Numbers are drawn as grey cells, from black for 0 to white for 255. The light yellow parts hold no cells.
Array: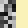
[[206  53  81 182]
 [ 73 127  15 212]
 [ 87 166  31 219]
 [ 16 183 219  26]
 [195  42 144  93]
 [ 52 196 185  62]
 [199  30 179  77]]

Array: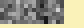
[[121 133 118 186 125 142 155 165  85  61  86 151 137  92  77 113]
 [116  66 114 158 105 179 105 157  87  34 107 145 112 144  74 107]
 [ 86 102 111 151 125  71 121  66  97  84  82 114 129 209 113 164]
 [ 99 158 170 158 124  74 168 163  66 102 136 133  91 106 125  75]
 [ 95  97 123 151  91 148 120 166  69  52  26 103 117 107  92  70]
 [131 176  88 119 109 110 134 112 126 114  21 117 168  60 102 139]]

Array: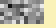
[[112 144 185 194 145 206 157 144 131 150 115]
 [170  18  98  87  73 110 136 181 168 234 224]
 [157 146 133 103 167 223 184 149 134 184 146]
 [172 200 131 107  63 177 139 141 188 132  77]
 [123 105 149 156 188  73 142 143 128 120 206]
 [169 159 222 108 221  81 152 154  91 137 120]]

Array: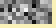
[[122 140  73 151 132 116 122  46  86 199 186 165 172]
 [141  53 134 140 209 200 136   7  99 151 148 178 117]
 [164  28 214  86 195 246 140 171 122  90 109 138  36]
 [190 153 102 214 169  22 103  81 181 182 137  57 172]
 [153 219 111 118 116 161  48 138 162 130 118  85 111]
 [149  74 213 144 179 141 144  16 121 178 139  80 165]]

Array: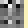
[[222  11 123 221 139 192]
 [ 11 241 123  13 104  47]
 [103 176 129  85 120 109]
 [102 161 115  97 127 109]
 [150 115 133 137 132 127]
 [ 38 214 127  43 112  76]
 [124 137 133 116 132 126]]

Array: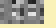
[[130 117  37 191 179 127  41  33 129 167 143]
 [125 124 177 178 114 126 175 180 126 121 108]
 [126 120  98 119  60 128  96  96 127  60 158]
 [122 130 223 154  60 128 222 228 124  75 103]
 [126 124 139 185 156 126 138 138 125 155 113]
 [129  98 127 134  91 122 124 124 131  92 142]]

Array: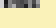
[[ 24 134  95  83  72  91 140  78 160 210]
 [ 42 133 174  84  80  33 142  56 123 210]]

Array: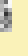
[[110 249 167]
 [220 246 186]
 [117 186 180]
 [ 52 116 210]
 [117 152 176]
 [155 117 141]
 [107 160 218]
 [181 198 156]]
